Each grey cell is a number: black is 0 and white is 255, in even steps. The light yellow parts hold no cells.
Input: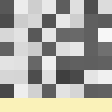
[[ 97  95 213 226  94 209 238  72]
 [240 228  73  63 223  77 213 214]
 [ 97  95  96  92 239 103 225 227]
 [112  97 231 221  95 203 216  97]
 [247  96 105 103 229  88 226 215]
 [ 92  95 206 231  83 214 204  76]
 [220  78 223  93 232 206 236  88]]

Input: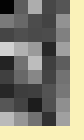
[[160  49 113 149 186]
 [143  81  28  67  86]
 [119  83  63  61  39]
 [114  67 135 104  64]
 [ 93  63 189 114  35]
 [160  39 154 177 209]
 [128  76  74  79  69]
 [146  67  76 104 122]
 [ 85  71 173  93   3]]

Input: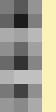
[[170 137 151]
 [143  66 120]
 [192 192 178]
 [133  50 105]
 [160 104 143]
 [184 162 171]
 [126  28  98]
 [148  88 124]]

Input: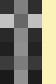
[[ 29 145  26]
 [ 57 124  60]
 [ 35 143  32]
 [ 44 139  41]
 [191 103 194]
 [ 46 128  50]]

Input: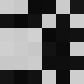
[[206  11 204  17  10  20]
 [ 17  14  14 204 200 200]
 [203  11  19 199 203 207]
 [ 17  15   9 209 202 205]
 [206  16 200  18   9  18]
 [ 22 203  12  11 200 205]]

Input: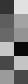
[[ 73 155]
 [196  71]
 [  9 199]
 [147 104]
 [163  94]
 [225  51]]
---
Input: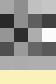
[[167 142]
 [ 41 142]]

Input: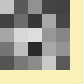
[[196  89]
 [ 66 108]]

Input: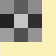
[[142  93]
 [ 35 197]]

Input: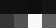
[[17 16]
 [54 83]]

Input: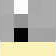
[[174 251]
 [170 148]]

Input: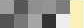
[[158  87]
 [ 84 121]]

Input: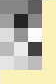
[[134 134]
 [159  36]]
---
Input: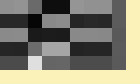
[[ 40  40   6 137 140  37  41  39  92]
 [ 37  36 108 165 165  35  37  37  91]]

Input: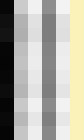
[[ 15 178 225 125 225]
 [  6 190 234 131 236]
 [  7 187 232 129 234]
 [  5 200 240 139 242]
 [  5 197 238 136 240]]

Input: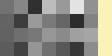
[[ 99  60 154 122 102  45 131]
 [ 92  66 149 112  88  55 140]]

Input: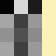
[[166  63 152]
 [164  63 153]]

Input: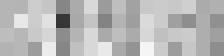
[[181 231 204 225  54 168 195 131 179 158 218 203 160 142 174 144]
 [179 183 156 235 134 192 216 233 169 147 245 203 157 198 174 141]]

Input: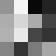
[[173 214 171  67]
 [132  53 123 167]]
